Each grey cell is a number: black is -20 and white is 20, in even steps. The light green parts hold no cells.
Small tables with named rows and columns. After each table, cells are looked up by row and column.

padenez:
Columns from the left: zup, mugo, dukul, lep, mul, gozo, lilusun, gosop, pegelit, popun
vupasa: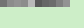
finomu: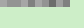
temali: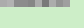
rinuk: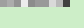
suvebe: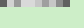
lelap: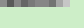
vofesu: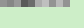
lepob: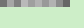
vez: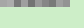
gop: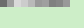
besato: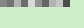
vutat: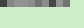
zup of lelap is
2
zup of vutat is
-10
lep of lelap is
-4
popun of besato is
-8
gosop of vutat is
-9
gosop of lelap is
-2
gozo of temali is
7
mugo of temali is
8
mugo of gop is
5
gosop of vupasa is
-3
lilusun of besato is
-4
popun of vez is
3
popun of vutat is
-2
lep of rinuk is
17
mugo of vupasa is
2
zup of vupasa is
-2
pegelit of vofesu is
9
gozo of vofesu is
7
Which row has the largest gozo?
suvebe

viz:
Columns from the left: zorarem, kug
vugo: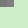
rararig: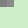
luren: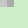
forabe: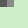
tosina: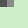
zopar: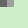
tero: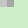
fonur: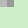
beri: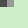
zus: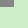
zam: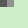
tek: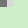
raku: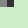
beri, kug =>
4
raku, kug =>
-12
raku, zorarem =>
1
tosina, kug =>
2
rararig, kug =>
2
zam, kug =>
3
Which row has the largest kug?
tek

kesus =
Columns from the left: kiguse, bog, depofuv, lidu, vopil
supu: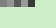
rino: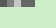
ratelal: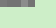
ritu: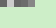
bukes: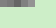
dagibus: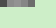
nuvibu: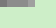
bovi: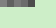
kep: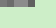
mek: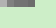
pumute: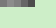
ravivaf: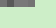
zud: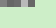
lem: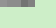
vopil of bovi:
-8
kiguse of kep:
-1
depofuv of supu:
-6
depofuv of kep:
2
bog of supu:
3
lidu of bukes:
0
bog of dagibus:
2
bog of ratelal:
-2
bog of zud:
-4
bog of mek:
0
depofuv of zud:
-3
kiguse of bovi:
0
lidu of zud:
9
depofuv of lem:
2
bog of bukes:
-1
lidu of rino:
-4

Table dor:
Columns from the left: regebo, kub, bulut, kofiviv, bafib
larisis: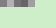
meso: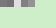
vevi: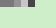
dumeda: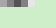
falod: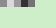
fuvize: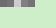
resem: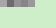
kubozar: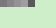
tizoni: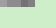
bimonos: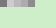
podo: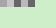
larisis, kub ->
8
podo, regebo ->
6
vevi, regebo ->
-1
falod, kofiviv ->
-12
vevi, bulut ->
3
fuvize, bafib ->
-2
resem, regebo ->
6
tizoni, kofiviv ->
-2
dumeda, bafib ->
16
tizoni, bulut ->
2
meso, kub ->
-2
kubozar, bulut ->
3
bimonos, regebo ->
-1
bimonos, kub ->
12
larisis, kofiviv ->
-4
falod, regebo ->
2
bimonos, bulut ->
9
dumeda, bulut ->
-7
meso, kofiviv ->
0
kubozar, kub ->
1
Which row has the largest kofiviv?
vevi

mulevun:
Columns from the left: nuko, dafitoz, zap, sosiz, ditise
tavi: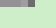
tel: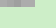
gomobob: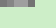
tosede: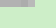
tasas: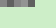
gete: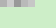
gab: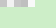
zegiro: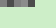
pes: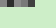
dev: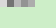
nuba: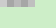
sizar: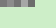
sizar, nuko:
-1
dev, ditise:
7
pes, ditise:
-10
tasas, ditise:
-5
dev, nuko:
14
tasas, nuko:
1
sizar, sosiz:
6
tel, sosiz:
7
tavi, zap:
3
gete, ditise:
11
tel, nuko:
7
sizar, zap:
-2
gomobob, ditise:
-2

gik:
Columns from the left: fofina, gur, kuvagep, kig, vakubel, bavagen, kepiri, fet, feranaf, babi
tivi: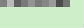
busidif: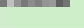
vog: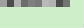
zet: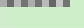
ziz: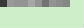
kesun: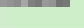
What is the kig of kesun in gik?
6
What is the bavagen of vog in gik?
-1
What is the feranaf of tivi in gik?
-8
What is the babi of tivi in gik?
-2
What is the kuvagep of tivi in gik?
-5
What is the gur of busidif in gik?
10
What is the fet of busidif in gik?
4
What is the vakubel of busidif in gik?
2
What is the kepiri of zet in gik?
9
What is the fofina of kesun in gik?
4
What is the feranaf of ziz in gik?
2
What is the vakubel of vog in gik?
0
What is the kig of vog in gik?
-3
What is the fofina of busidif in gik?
-1

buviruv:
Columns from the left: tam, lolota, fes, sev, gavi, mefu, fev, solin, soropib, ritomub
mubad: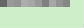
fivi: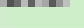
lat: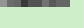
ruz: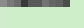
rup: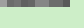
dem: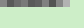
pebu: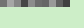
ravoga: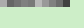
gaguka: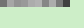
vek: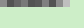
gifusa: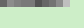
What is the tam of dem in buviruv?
1
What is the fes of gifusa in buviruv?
0
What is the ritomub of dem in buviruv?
8
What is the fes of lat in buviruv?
-4
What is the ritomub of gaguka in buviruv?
-10
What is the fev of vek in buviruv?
0
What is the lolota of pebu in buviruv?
6
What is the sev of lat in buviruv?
-11
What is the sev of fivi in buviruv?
9
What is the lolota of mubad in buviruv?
4
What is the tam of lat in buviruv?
3
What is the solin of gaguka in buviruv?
7
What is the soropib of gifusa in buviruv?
2
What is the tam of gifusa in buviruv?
-4
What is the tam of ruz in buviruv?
2
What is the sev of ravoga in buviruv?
0
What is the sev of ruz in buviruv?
-11

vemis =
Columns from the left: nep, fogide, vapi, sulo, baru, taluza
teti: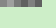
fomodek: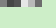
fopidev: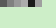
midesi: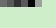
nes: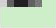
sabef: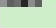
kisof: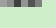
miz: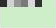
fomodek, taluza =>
-3
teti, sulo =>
-5
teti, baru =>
0
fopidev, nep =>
-6
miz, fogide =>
13
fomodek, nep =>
0
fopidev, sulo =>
7
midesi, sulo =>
-6
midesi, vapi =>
-12
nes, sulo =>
-15
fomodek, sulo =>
16
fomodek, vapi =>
-7
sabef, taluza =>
-5
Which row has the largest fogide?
miz

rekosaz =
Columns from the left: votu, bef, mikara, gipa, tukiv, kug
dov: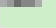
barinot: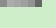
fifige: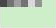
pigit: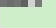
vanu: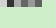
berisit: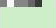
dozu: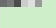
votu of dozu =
-3
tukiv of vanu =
4
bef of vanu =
-12
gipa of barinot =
5
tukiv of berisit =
-4
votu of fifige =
-9
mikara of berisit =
1
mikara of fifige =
5
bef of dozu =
-1
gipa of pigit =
-5
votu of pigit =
-2
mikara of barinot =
6
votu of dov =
7
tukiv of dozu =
15
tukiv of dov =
1
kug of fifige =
3
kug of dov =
7
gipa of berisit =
1
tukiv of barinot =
3

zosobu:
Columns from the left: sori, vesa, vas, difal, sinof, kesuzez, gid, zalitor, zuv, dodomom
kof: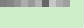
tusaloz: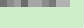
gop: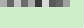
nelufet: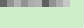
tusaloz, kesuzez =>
6
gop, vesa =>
-4
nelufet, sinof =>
7
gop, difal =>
-3
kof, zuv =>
7
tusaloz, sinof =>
6
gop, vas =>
11
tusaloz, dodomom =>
8
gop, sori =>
7
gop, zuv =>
-4
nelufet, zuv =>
7
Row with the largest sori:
gop

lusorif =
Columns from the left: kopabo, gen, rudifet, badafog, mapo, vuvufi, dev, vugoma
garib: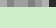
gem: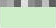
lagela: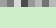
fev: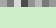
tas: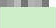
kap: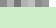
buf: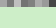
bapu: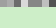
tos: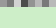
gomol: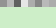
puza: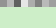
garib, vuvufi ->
4
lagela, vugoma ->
9
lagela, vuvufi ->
9
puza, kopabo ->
3
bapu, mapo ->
1
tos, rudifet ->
13
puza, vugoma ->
5
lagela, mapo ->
4
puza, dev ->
9
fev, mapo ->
3
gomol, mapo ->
7
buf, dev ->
4
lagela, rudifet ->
14
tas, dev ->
-1
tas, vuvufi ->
7
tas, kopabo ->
2
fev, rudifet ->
14
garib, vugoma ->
-13
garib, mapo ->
0
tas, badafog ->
-2
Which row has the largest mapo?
kap

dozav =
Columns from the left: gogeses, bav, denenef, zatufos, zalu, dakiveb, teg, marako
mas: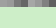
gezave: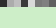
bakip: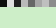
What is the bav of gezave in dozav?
7
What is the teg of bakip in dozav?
10
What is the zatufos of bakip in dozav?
9
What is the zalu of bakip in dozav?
-4
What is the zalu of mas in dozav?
6
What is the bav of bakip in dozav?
15
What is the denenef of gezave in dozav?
10
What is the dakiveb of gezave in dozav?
-1
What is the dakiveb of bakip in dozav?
6
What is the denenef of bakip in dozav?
-15
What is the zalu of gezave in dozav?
14
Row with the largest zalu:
gezave

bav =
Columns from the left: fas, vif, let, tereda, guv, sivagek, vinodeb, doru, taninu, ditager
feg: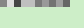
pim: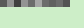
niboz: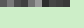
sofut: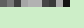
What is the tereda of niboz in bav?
-10
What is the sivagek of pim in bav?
6
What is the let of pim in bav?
-10
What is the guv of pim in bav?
-3
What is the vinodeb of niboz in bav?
-13
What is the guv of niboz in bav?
-2
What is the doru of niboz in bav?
-9
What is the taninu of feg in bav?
5
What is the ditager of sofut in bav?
-17
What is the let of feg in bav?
-9
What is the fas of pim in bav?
-6

